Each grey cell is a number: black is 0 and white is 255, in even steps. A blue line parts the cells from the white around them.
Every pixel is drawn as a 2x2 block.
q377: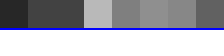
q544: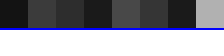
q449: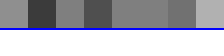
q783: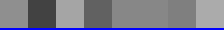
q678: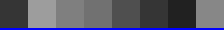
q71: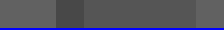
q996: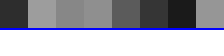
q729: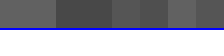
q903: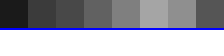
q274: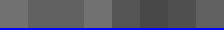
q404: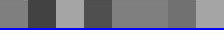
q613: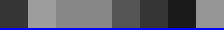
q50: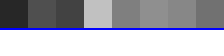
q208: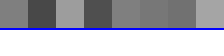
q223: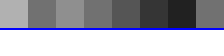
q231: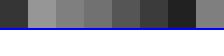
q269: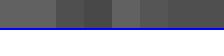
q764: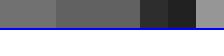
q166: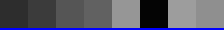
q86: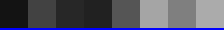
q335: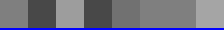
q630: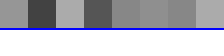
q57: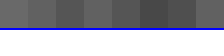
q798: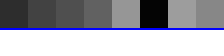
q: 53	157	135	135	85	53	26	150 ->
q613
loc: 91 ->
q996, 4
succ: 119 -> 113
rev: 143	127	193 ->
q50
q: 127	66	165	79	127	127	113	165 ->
q404
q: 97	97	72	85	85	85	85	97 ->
q71
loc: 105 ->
q57, 0

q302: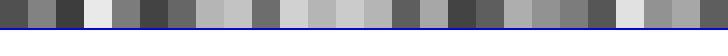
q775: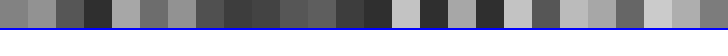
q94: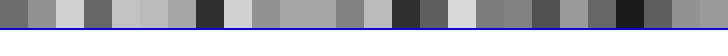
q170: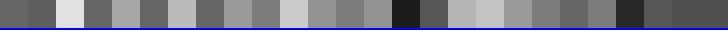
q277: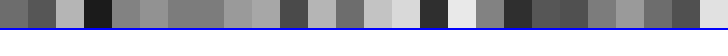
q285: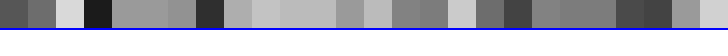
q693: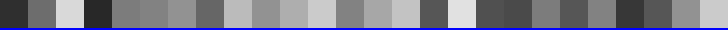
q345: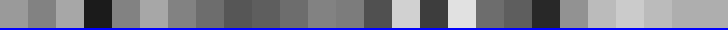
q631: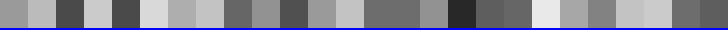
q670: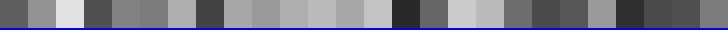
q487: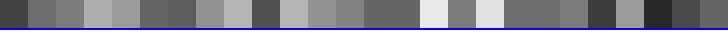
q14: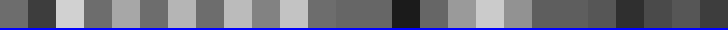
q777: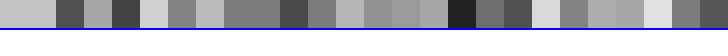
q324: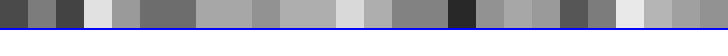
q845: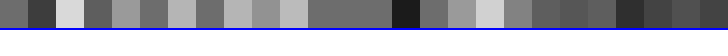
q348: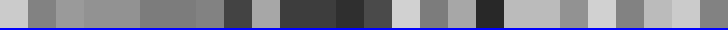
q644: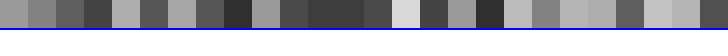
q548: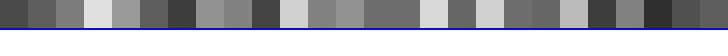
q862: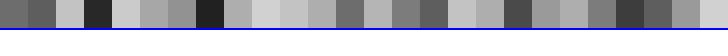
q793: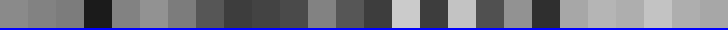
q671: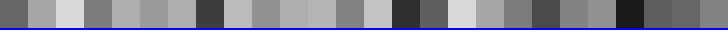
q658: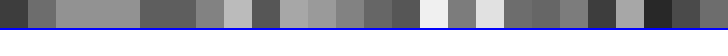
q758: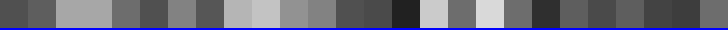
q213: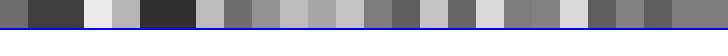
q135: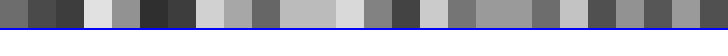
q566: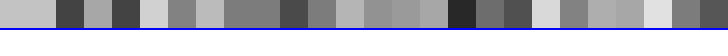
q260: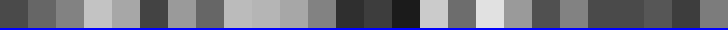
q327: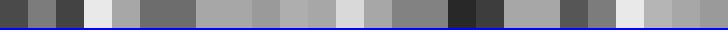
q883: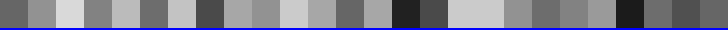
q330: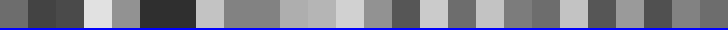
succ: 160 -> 146
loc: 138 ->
q793, 0
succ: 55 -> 86
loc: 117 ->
q135, 16

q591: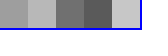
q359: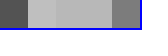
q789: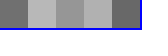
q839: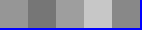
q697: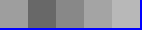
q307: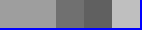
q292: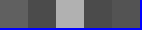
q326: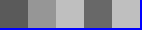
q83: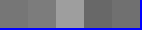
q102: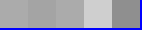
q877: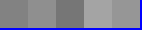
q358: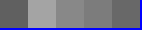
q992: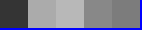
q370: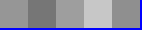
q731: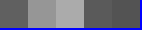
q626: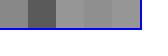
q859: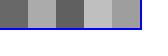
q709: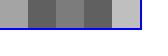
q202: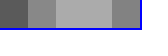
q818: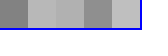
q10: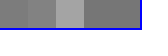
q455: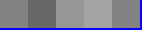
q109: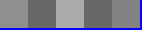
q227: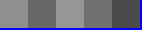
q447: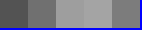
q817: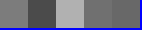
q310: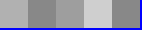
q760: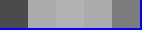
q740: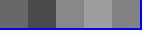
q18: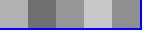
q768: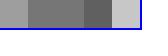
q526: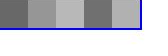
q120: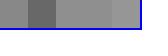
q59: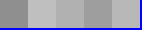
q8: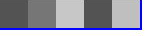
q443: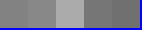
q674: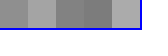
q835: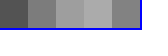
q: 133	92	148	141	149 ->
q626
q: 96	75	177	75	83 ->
q292

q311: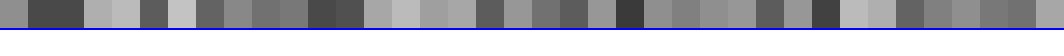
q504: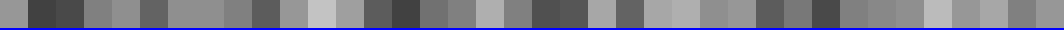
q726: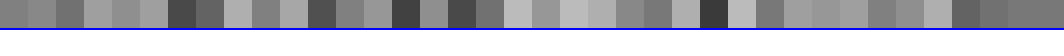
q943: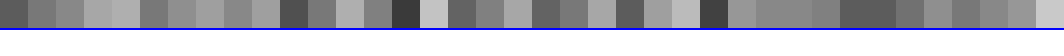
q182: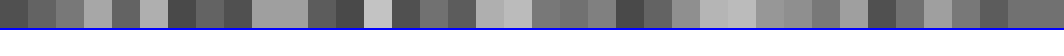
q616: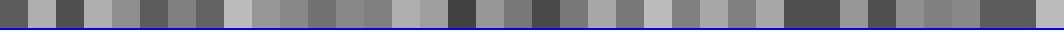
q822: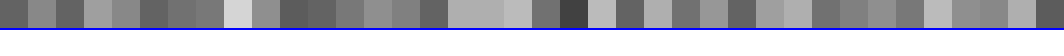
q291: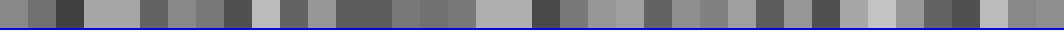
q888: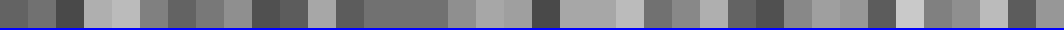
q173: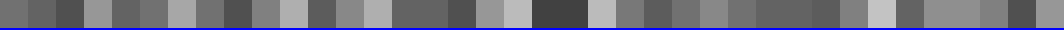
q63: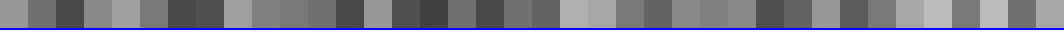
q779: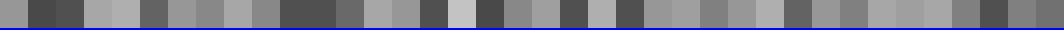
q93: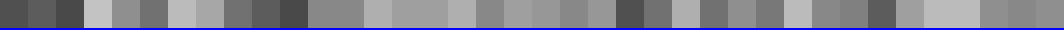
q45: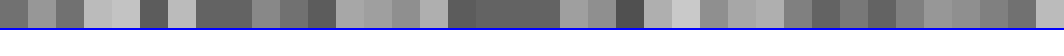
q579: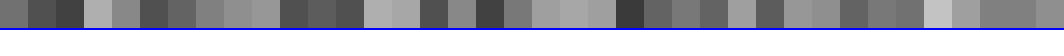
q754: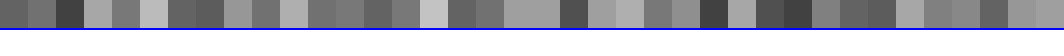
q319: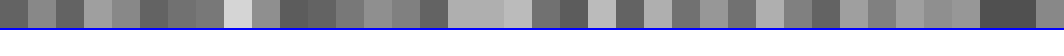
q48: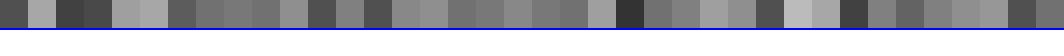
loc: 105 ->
q779, 12
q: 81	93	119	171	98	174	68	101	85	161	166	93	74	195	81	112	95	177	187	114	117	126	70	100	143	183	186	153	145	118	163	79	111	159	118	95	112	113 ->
q182
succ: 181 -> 187
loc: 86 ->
q504, 20

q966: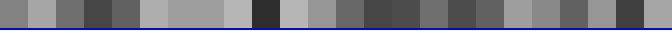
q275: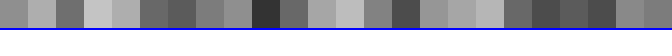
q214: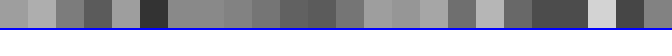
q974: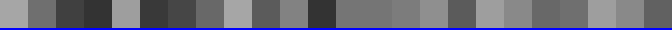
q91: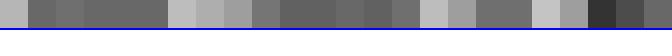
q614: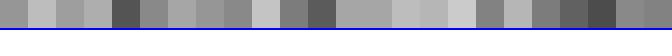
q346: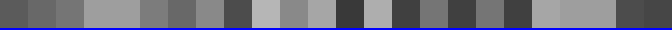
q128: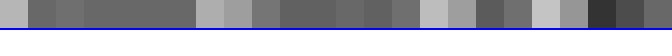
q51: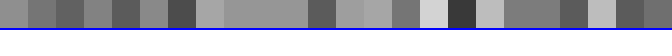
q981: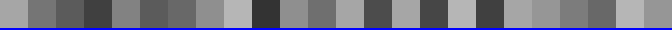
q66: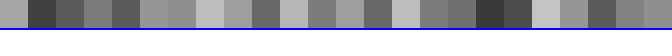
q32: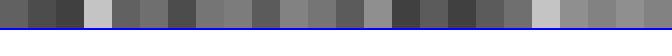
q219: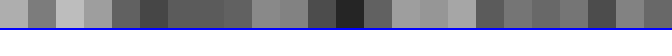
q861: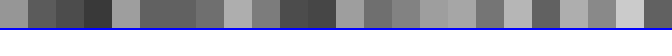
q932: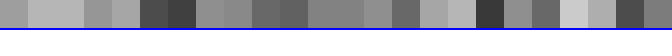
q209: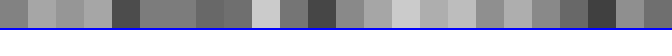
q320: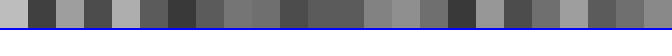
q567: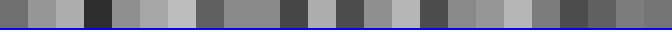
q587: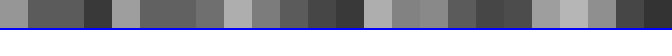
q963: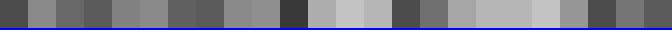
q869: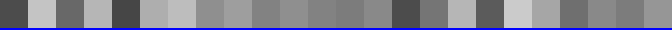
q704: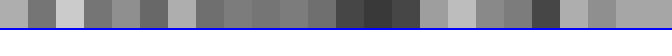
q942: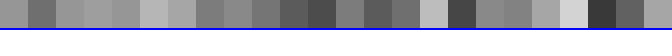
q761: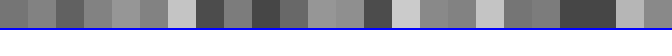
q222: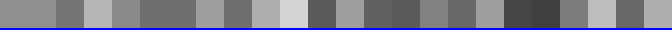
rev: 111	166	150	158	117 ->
q214
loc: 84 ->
q614, 4

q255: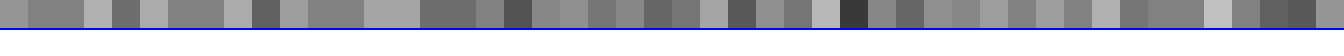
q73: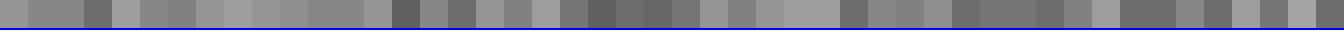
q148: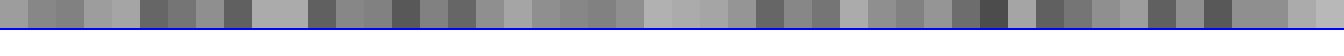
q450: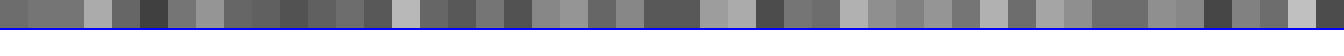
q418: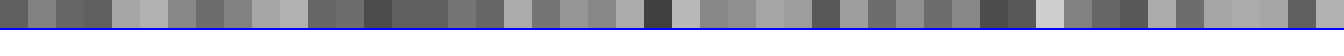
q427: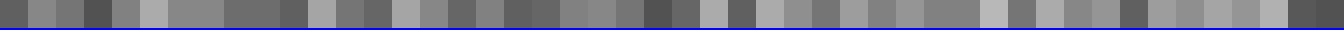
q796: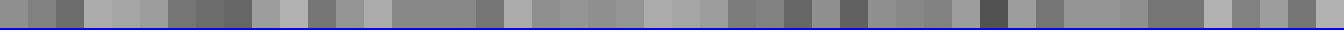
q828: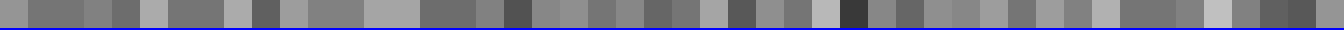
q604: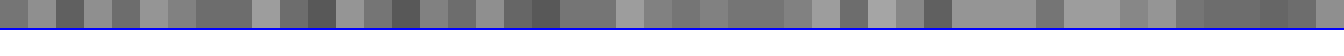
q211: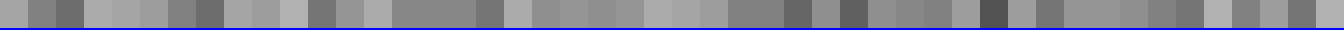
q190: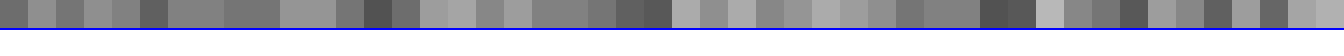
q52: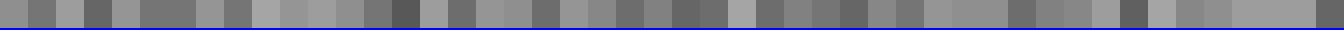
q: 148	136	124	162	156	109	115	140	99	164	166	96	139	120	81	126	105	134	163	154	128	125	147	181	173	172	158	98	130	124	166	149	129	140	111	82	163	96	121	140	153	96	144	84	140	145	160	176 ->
q148
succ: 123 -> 129
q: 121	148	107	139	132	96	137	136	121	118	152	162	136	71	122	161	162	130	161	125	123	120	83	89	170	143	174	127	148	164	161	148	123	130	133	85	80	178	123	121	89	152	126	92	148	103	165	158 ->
q190
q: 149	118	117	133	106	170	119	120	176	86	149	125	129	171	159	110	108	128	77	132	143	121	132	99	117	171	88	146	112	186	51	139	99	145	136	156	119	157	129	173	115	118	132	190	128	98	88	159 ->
q828

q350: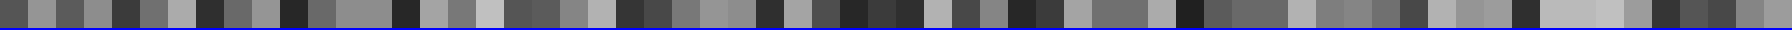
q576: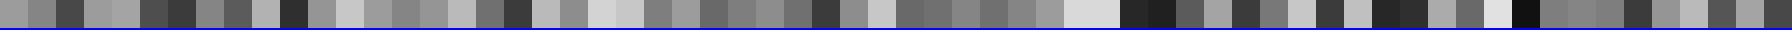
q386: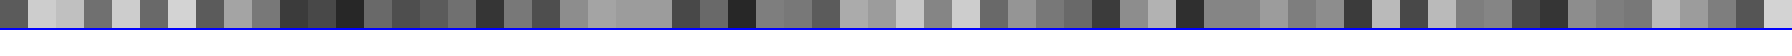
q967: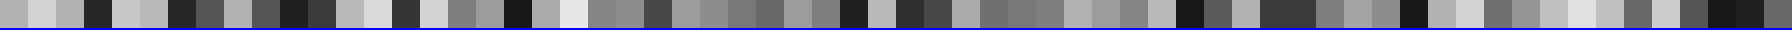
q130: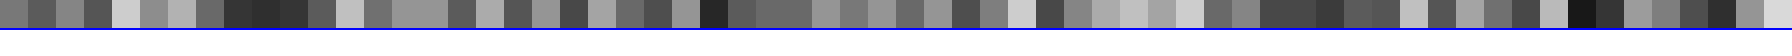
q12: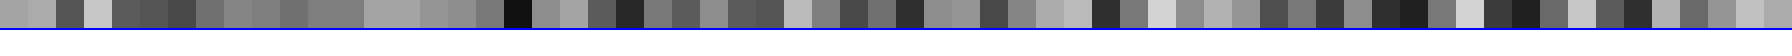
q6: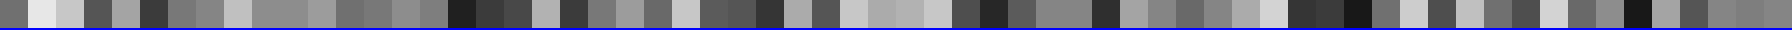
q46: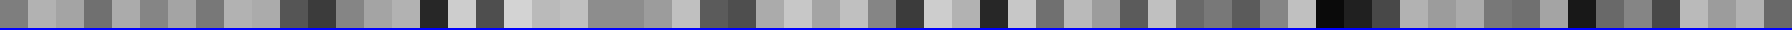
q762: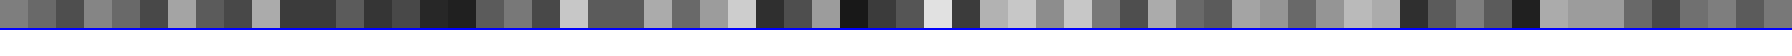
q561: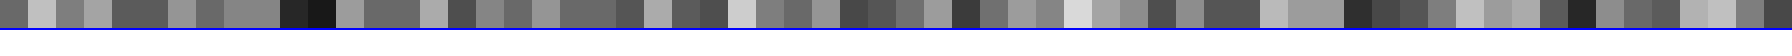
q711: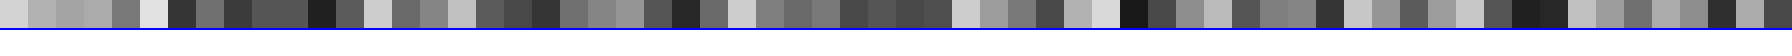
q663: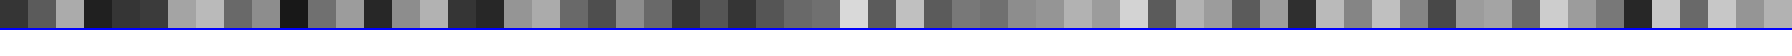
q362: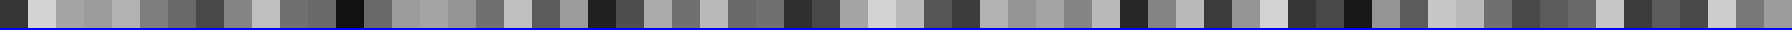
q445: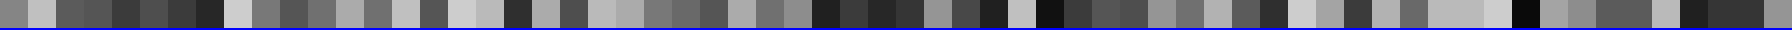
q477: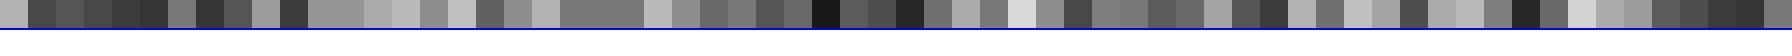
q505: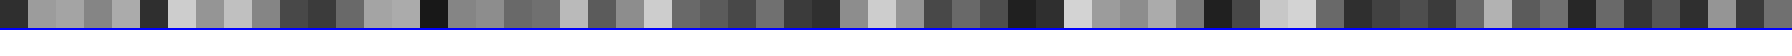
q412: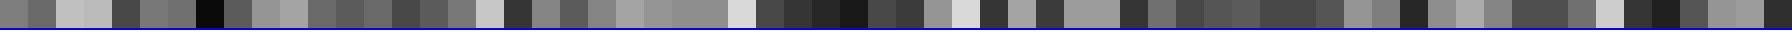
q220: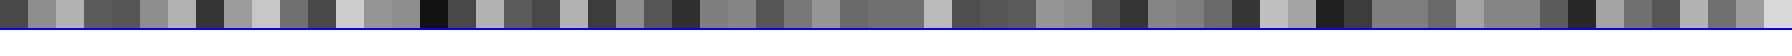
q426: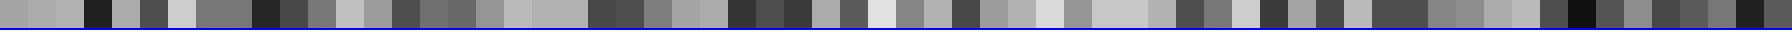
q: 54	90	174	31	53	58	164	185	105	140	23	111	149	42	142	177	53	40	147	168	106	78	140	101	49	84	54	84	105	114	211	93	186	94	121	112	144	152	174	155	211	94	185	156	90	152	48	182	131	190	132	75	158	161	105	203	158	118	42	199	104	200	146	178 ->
q663
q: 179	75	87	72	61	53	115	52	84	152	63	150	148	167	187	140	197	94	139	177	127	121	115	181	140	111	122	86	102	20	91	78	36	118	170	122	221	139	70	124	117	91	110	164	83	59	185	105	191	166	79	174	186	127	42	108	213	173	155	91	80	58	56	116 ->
q477
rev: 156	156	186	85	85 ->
q561
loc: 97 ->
q477, 17
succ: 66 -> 78
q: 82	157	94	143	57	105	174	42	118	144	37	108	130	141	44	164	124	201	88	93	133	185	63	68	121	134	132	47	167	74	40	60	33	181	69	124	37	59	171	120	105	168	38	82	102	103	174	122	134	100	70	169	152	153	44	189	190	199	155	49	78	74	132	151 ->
q350
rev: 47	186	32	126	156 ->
q967

